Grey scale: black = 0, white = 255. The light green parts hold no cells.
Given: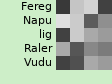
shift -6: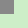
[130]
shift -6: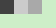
[ 59 197 163]
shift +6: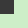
[63]
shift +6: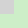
[217]
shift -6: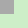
[163]
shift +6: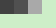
[ 71  86 175]
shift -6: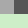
[163  80]

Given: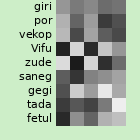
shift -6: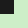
[21]
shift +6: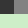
[ 59 136]

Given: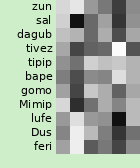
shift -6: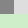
[127 216]
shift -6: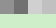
[139 107 202 186]
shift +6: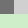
[119 214]

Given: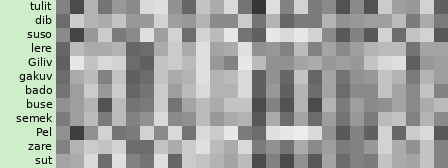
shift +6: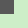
[94]
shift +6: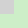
[216]

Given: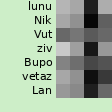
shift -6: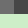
[104  65]
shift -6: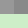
[146 131]
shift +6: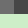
[116  77]
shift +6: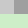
[207 165]
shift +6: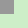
[158]
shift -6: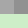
[161 139]

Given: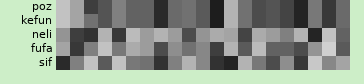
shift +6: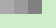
[177 162 134]
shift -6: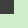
[56]
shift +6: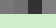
[126 119  56 134]
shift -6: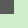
[84]
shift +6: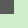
[96]
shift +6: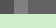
[ 90 134 104 104]

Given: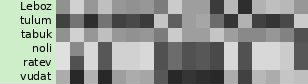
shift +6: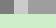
[130 209 164 164]
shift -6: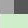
[160  81]
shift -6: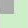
[166]

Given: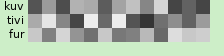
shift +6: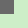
[111]
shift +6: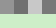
[154 118 206 126]
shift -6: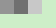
[142 106 194]

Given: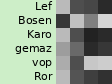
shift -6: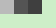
[180  78  57]
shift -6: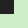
[28]
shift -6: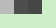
[180  72  65]

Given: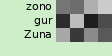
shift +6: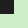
[36]
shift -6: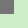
[111]
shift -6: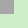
[161]
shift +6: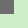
[115]
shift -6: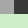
[161  51]
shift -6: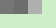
[111 103 169]

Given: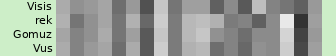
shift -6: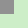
[139]
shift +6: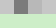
[204 129 190 204]

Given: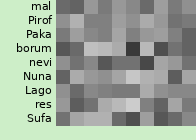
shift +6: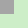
[171]
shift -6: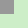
[146]
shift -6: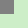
[122]
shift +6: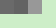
[112 105 158]
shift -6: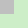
[185]

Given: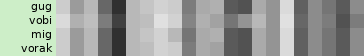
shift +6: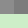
[146 130]
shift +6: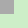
[176]
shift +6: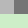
[190 123]
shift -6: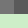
[111  84]
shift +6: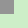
[154]

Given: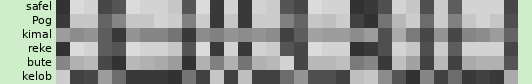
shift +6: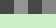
[ 77 154  77 140]
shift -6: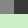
[128  51]
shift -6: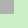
[171]

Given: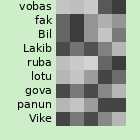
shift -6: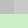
[184 196]
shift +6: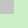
[202]
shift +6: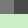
[127  80]
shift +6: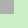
[181]
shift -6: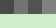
[ 68 109  76 123]

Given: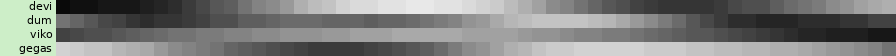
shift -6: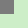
[117]
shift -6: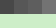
[ 66  81  88 109]
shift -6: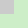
[197]
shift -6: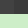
[60 53]
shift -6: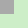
[163]
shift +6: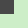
[78]

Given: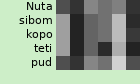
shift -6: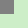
[122]
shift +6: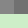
[140 119]
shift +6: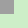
[165]
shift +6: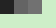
[ 41 106 119]
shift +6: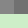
[140 119]

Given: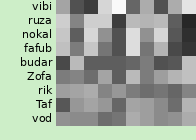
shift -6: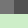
[111  75]
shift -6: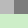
[180 118]

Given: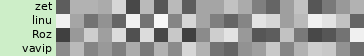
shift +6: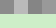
[145 192 139 159]
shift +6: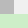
[192 246]

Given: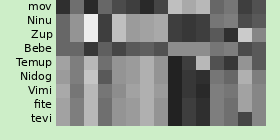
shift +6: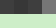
[ 68  61  68 124]
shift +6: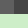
[101  75]

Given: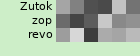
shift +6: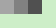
[171 135  86]
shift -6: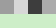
[151 209  55 165]

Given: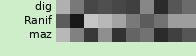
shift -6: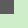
[86]
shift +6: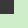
[63]
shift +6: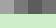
[169 127  98 120]
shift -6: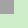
[157]

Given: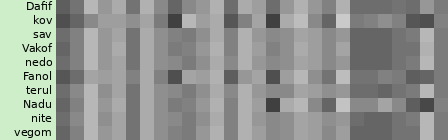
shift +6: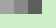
[170 143 100]
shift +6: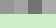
[157 170 121 177]
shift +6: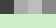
[ 70 177 195 143]

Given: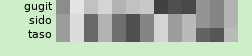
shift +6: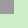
[162]
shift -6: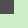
[73]

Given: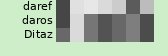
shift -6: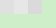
[218 225 212]
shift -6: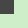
[64]
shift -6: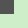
[77]
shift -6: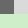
[ 98 212]
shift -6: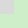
[212]
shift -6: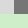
[212 112]

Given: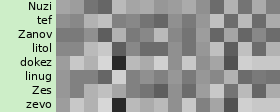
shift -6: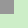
[145]
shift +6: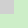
[214]
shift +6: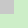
[206]
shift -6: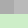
[165 180]
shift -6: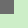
[102]

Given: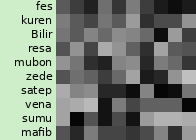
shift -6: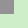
[141]
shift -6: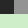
[ 33 141]

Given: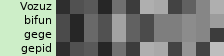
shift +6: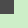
[81]
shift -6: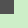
[75]

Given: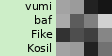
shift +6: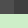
[84 69]
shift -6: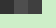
[44 72 57]
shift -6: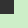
[44]
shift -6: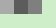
[164  86 121]
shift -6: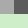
[164  86]
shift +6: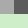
[176  98]

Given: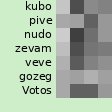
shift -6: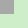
[162]
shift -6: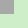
[162]

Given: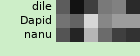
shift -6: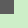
[86]
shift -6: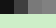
[ 12  57 115 123]
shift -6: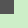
[78]
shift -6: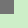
[109]

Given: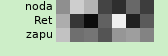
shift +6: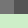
[123  90]
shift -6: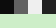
[  6  91 233  27]
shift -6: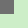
[105]
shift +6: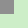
[149]
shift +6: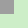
[164]
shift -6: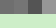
[105 111  78 144]

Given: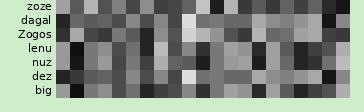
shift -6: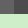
[92 70]
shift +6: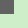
[104]
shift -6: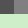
[ 76 122]
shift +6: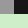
[159  28]
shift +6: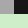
[174  28]

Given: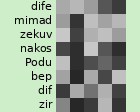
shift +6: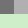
[120 182]
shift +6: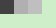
[ 71 182 197]
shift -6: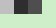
[185  40  72]
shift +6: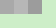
[175 189 162]
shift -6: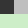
[ 46 185]
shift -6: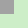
[156]
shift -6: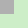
[170]

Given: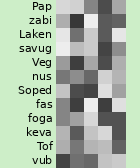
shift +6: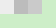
[243 194 208]
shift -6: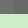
[106  98]
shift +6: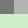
[125 186]
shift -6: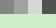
[127 155 209  76]
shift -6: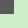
[84]
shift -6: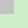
[189]

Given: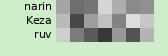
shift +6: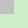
[199]
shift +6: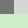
[123 220]
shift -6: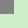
[125]
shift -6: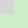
[208]
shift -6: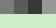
[117  84  50 146]
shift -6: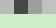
[180  65 152 187]

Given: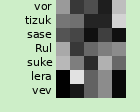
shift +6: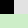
[  7 232]
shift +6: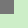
[124]
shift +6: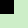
[7]

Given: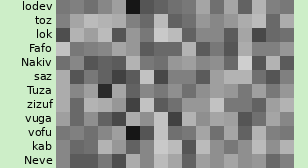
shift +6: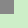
[141]
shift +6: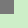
[126]
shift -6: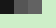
[16 79 92]
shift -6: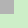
[173]
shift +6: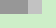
[157 157 200]
